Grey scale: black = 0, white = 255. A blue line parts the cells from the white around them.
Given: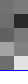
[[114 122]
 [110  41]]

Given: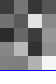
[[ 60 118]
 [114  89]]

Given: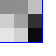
[[141 142]
 [206 162]]

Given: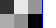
[[ 50 232]
 [173 143]]

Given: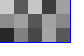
[[203  89]
 [140 160]]

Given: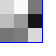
[[216 250]
 [189 153]]

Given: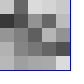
[[200 102]
 [ 56  81]]

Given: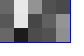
[[104 232]
 [ 87 230]]

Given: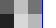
[[ 96 192]
 [ 34 216]]
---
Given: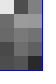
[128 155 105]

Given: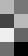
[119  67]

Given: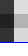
[221  33]

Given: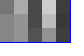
[ 61 188  82]

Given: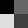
[103 223]

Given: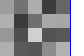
[102 169 208  90]
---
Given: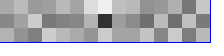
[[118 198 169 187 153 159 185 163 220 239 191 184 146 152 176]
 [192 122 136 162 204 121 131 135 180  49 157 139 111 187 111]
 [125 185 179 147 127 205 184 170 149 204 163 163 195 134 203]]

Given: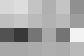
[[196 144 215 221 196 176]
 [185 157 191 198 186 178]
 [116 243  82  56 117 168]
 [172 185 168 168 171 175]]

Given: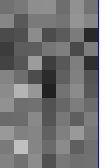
[[145 115 113 121 142 143 110]
 [148 134 134  89 122 122 116]
 [123  40  75  80 140  76  91]
 [ 74 125  60  93  94 118 127]
 [126  47  67  86 156  62  88]
 [128  84 132 110  76  43  96]
 [139  88 139 180 151  33 115]
 [125 107 145 111 113  82 103]
 [ 95 125 107 108 137  84 120]
 [153 119 153 129 133  97 128]
 [ 95 112 122 192 133 107 139]
 [111 113 130 113 140  81 120]]

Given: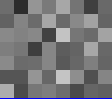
[[ 63 105 109  44 149 122 167 116]
 [162 100  98 132 107 167 106 137]
 [107 163 137 130 136  66 195 118]
 [167 104 126 119  62 134  93 100]
 [127 101 138 107 109 134  89 103]
 [ 80 133  85  85 149 103 196 142]
 [101  96 173  75 119 126 109  74]]

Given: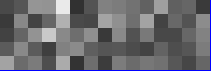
[[102  58  73  86 149 147 234  49  83 129 124 114  97 159  96]
 [ 83 140  58 136  67 102 177  74  71 164 144 111 163  67 104]
 [103 130  66 101 147 201 137 110 143  57 137  82 121  72  72]
 [ 86 124  91 137  91  63 129 139  95  85  87  76  67  99  78]
 [ 70 102 163 107 123  78 171  51 110  60 124 107 119 113  87]]

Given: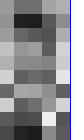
[[163 175 154 110 110]
 [ 89 140 146  32  30]
 [ 82 174 155 102  89]
 [ 93 210 192 150 158]
 [130 203 177 139 137]
 [ 97 229 209  96 106]
 [144  96 104 166 163]
 [151 210 205  94 111]
 [238  84  90  74  77]
 [138  91  72  35  28]]
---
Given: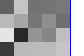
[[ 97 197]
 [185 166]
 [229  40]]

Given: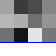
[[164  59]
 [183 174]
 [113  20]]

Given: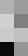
[[177 155]
 [209 127]
 [202 192]]

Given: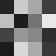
[[ 36 203]
 [192  29]
 [ 66 151]]

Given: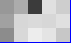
[[152 172]
 [161 215]
 [140 216]]

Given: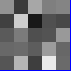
[[147  58]
 [ 64 205]
 [ 90 123]]
